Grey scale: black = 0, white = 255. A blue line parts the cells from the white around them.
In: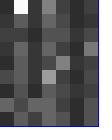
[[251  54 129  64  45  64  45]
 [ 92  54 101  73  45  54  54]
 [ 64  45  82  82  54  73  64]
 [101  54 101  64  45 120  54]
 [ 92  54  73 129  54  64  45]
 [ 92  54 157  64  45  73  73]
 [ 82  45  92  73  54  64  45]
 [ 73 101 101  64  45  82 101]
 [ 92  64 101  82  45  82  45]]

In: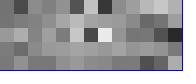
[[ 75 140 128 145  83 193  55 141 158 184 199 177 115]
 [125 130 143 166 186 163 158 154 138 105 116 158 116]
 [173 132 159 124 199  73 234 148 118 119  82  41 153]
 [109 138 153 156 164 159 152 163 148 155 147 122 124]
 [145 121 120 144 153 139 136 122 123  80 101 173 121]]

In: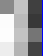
[[195  64 137]
 [186  56 252]
 [195 117 253]
 [180  67 237]]

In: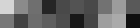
[[139 111  37  73  83  73 114 156  89 213]
 [ 66 108  94  76  24  69 158 170  15 120]]

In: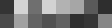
[[212 111 210 178 166  90  46  52]
 [161  99  81  97  47  54 134  74]]

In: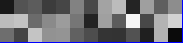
[[ 83  92  60  70 130  73 163 188  36 159  95 141  25]
 [195 107 138 156 118  35 160  92 246  72 179 211 188]
 [ 68 196 146 148  97  77  52  51  82  31 178  11 110]]

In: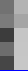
[[179 114]
 [165 123]
 [197  60]
 [198 109]
 [199  70]]

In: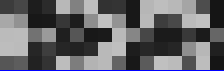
[[ 71  29  43 184 129 190  50  52  24 182 190 184 165  77  21  60]
 [146  24  25  55  29 142 194 147  24 185  61  73 187 193  21 168]
 [188 114 154  31  86  24  26 185 134  71  27  27  57  27 102 187]
 [187  38  62  38  34  42 185 191  29  39  33  38 143 183  32 189]
 [ 93  34  51 189 125 179 185 100  24  91 192 187  80 189  21  86]]

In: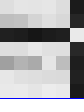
[[229 228 230 221  27 222]
 [193 212 223 216  38 190]
 [ 29  22  28  31 234  32]
 [221 231 224 223  40 222]
 [179 170 229 189  30 160]
 [224 222 219 218  33 231]
 [234 229 236 233  26 233]]
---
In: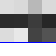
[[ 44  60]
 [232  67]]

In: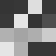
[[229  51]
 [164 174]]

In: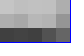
[[168 183]
 [ 67  64]]

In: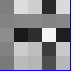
[[135 136]
 [ 26  45]]

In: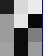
[[230   8]
 [ 13 126]]

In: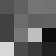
[[108  96]
 [120 191]]
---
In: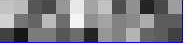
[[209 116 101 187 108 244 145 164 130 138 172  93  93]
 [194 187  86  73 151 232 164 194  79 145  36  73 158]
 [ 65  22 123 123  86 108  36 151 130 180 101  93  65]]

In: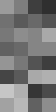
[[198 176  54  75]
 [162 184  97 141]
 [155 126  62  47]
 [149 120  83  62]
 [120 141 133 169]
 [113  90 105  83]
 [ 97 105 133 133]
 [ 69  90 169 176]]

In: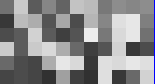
[[202  91 202 217 173 105  63  84 210  56  76]
 [113 202  91 134  99 195 187 120 141 134 141]
 [105  76  69 173 231 217  56 223 217 231 223]
 [ 76  91 210  91  63  84 237 120 217 231 113]
 [ 69  76  69  49 160  63  49 223  56 105 210]
 [ 56 187 173  84 167  76 181 134 223 231 127]]

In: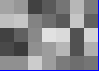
[[191 198 131 110  89 198  96]
 [164 151  65  89 117 183 123]
 [144 144 204 157 123 110 117]
 [ 73  59 144 157 183  81 176]
 [ 65  96 137 225 218  81 212]]

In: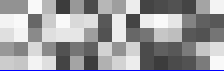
[[243 249 103 204 249 217 223  88 237  68 237 249 230 131  96  88]
 [223 243 138 223 230 230 158  82 237 103 117 198 190  88  82 117]
 [204 198 243 223  68 164  60 177 211 237  75  60  75  82 123 249]
 [152 131 217 138  82 117  96 211 146 211  75  96  88 123 198 223]
 [146 146 249 183  60 152  75 183 158 237  68  75  82  68 164 243]]

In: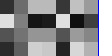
[[223 127  21  27 223  15  63]
 [ 83 115 149 149  83 155 134]
 [ 48 108 186 186  55 193 155]
 [ 42  95 207 200  35 215 178]]

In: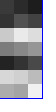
[[215 208 187]
 [202 234 221]
 [172 164 241]
 [124 136 150]
 [ 58  43  29]
 [ 51  81  66]
 [ 35  51  73]]

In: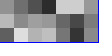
[[185 138 159 152 103  72 124]
 [146 111  80  44 206 206 152]
 [ 95 222 179 191 118  52 138]]

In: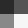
[[136 246]
 [ 42  84]]
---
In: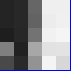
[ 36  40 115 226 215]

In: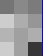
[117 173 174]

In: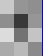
[201  56 196]

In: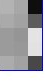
[179 162 228]

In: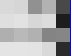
[217 226 177 217]

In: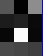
[86 34  8]

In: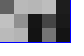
[ 97 144  19]

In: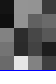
[ 20 147  71  29]

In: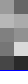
[155 171]
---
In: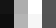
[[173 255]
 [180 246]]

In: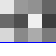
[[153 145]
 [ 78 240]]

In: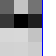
[[195 115]
 [  0  30]]

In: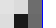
[[219 109]
 [ 25 106]]

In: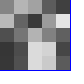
[[181 162]
 [100  57]]

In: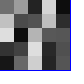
[[156  35]
 [ 75  82]]
